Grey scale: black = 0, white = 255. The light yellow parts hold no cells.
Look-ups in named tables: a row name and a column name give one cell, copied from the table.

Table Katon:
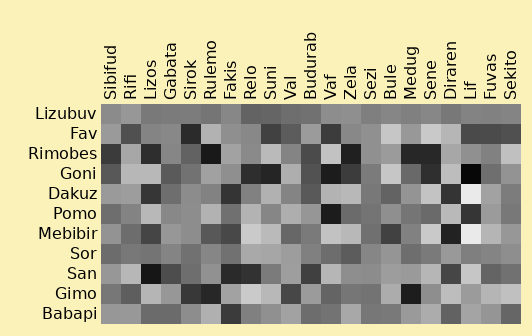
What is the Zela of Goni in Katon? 60
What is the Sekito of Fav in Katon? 80
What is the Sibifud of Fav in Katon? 154
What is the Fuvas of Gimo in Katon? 181
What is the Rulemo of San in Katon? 145
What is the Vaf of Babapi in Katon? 115
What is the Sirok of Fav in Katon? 43
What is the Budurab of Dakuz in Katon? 89
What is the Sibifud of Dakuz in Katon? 154
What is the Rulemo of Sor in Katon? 134
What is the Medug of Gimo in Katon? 29
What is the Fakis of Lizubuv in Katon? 135
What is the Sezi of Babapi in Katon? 119

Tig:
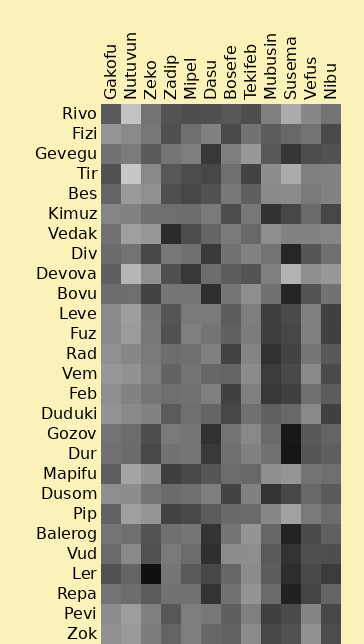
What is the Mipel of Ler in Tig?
90
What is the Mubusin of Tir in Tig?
141
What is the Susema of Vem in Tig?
73
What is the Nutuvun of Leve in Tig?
157
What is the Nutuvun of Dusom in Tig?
141
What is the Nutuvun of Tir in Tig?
199
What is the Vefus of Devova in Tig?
142
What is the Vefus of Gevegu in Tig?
77
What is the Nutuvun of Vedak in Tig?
160
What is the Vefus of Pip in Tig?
121

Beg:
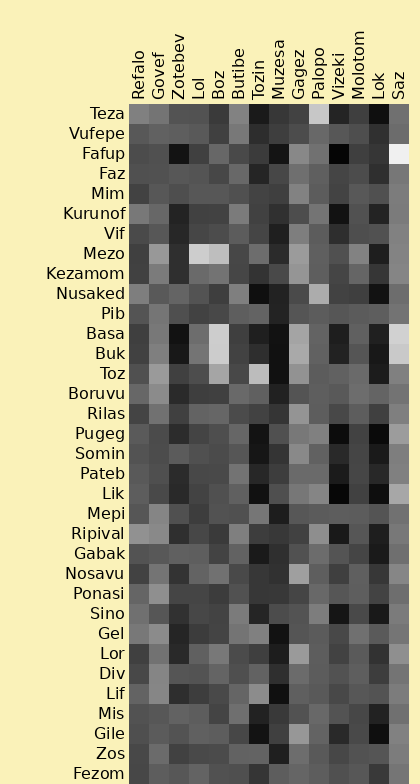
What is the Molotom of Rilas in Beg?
93
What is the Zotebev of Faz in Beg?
87
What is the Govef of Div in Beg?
133
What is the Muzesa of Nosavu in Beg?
49
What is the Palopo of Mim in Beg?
92
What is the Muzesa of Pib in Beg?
35
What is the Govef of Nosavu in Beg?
116
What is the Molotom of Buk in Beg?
85
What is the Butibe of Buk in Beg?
66
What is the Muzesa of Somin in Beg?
52
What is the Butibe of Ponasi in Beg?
81
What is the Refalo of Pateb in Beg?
89
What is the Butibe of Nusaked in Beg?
127
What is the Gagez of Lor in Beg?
154
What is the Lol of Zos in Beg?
73
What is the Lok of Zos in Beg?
85
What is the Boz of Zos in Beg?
75
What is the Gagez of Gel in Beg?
85

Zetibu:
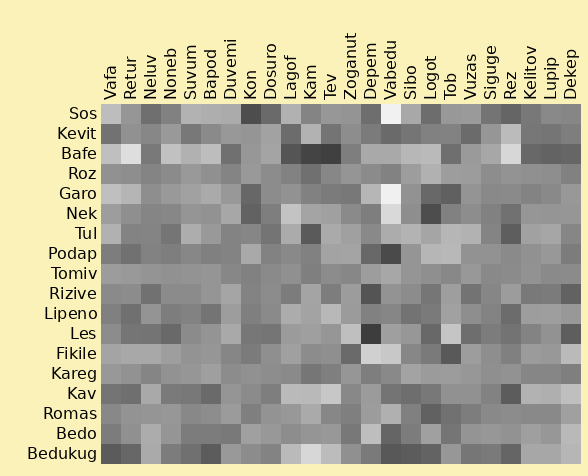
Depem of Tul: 137
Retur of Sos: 150
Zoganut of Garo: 120
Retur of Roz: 142
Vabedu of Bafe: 169
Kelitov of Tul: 161
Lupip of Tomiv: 138
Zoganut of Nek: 138
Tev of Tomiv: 140
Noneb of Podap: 126
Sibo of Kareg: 163
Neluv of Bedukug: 170
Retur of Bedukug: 103
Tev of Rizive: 125
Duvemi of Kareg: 140
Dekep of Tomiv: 139
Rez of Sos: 101
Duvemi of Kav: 149
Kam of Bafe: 68

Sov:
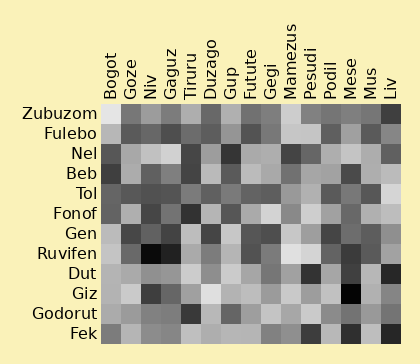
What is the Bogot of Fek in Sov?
124
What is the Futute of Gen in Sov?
86
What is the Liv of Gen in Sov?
143
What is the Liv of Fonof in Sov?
189
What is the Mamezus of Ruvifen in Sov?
224
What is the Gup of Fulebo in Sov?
149
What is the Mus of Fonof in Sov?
176
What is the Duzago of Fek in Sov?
174
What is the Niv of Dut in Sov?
144
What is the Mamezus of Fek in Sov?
143

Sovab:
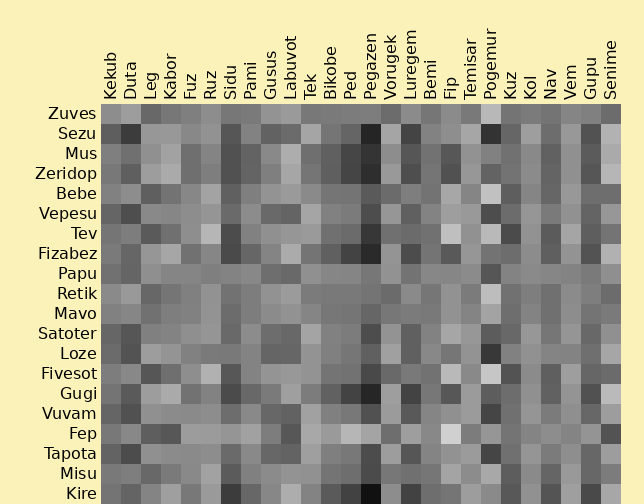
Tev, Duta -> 125
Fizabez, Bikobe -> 96
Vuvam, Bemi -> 133
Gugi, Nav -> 97
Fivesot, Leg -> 86
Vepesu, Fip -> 158
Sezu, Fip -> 142
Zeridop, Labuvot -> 166
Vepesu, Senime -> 151
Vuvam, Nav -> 123
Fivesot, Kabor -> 111
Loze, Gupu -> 111
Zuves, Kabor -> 119
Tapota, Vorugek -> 157
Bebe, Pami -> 127
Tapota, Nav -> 123
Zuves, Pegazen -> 125
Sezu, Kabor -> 152
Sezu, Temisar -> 166
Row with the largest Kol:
Sezu

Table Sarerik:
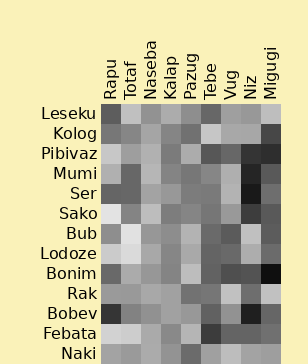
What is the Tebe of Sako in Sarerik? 118
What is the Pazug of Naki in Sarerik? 107
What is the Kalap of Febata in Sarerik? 137
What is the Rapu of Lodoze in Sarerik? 203
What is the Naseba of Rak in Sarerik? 168
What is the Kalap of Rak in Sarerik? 161
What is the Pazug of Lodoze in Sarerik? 169
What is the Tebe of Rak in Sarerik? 118
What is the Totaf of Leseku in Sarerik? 192
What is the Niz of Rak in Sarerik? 110
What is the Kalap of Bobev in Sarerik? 161
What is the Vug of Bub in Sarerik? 91
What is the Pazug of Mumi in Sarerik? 119
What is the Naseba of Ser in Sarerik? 163
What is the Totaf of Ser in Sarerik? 103
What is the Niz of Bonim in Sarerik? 83
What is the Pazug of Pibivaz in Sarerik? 172

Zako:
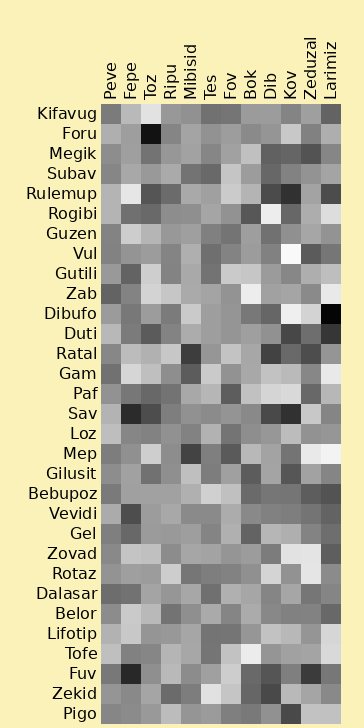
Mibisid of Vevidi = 138
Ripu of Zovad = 140
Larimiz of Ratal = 149
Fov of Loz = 116
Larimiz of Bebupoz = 83
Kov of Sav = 49
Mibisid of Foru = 164
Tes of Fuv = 160
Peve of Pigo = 134
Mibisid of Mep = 67
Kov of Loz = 188

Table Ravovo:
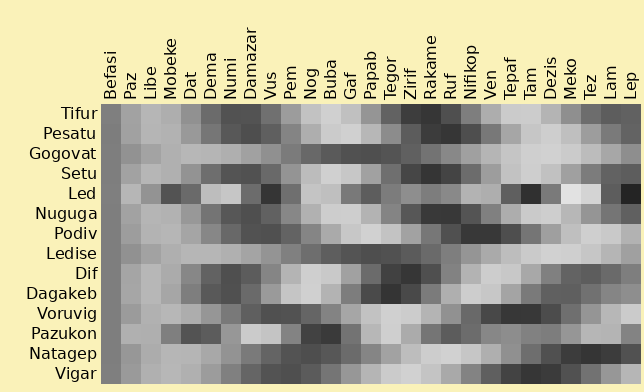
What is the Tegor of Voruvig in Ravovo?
208
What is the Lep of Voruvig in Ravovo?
203
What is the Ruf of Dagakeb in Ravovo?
175
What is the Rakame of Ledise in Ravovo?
106
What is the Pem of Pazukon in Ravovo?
131
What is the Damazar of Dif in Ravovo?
92
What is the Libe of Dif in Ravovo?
183
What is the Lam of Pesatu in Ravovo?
122
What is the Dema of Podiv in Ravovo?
135
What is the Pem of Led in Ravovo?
111
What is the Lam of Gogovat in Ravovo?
167
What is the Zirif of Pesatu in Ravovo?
92
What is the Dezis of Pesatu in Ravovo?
206
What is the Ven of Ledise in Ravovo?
170
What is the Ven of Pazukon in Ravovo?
135

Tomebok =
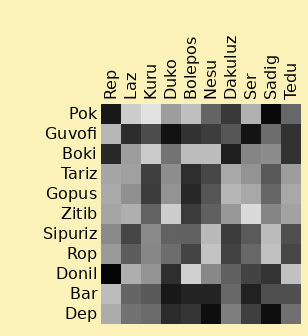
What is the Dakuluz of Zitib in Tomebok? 152
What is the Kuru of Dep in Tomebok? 107
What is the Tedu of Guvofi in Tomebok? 50
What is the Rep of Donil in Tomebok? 4
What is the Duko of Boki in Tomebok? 115
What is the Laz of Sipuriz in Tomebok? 70
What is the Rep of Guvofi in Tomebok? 183
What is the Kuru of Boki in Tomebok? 202

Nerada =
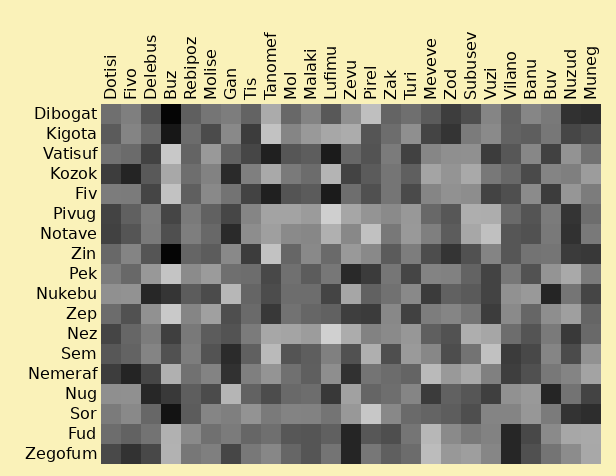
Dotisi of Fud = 109
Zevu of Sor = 152
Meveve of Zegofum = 188
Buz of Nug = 57
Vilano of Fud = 38
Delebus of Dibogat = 85
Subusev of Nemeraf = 169
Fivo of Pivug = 96
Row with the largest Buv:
Pek

